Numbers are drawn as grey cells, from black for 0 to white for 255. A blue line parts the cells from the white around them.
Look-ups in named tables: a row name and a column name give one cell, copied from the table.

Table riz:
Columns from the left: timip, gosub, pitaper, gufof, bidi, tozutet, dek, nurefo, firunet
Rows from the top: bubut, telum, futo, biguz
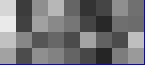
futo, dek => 98
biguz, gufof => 130
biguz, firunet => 154
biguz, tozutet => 71
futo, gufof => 103
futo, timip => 193
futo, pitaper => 85
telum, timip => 234
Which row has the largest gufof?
bubut

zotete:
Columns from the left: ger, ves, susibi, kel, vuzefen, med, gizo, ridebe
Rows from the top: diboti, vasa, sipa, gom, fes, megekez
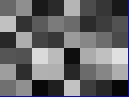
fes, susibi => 177
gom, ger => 85
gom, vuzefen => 14
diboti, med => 76
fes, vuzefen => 39
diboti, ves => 143
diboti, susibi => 25
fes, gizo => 134
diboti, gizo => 54
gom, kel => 187
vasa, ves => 50
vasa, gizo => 61
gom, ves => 82
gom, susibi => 218
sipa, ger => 40
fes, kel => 176
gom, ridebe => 224
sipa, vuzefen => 155
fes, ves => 45
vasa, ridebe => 82

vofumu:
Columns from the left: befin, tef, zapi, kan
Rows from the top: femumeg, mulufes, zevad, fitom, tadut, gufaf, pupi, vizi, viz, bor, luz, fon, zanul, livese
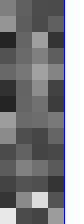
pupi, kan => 60
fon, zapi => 79
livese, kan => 156
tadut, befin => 104
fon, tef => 83
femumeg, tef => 96
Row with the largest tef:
zanul

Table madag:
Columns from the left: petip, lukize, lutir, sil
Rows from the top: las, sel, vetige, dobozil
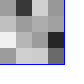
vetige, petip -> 240
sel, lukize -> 156
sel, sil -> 161
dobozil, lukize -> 208
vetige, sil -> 38
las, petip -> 157
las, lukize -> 56
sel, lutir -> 173
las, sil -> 152
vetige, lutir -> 156
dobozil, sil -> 106
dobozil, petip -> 156
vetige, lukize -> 182
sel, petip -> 192
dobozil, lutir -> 205
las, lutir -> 208

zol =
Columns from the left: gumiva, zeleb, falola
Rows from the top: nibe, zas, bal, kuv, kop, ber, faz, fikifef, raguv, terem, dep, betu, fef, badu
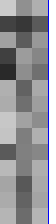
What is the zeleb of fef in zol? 99
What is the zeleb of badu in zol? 108
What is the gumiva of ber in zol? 176
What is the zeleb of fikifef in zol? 162
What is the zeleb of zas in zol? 55
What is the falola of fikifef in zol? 141
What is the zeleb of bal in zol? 92
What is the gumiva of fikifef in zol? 199
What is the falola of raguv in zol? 176
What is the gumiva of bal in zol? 161
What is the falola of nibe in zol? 175
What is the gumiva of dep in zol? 185
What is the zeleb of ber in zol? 98
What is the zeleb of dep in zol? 126
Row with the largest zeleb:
fikifef

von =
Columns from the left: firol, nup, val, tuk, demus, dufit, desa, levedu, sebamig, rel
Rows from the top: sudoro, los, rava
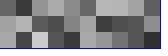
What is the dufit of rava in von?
169
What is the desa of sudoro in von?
183
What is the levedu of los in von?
79
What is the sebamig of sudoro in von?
163
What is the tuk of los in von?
77
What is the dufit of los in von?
164
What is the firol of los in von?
162
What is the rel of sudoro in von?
95
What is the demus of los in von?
132
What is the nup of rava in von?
70
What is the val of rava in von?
203
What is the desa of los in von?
62
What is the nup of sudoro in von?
58
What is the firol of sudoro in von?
102
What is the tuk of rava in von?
85
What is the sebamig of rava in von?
85
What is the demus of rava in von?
58
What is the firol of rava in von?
168
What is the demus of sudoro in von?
139

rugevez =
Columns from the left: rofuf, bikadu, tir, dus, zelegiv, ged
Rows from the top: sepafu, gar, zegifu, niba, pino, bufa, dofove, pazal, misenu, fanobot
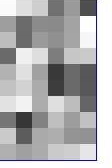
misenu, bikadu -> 92
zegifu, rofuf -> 189
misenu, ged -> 146
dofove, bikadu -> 242
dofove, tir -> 172
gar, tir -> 139
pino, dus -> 57
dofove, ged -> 101
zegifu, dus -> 144
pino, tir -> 161
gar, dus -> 138
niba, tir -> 222
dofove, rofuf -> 226
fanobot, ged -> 230
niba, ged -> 202
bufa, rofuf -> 194
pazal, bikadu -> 54
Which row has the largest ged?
gar

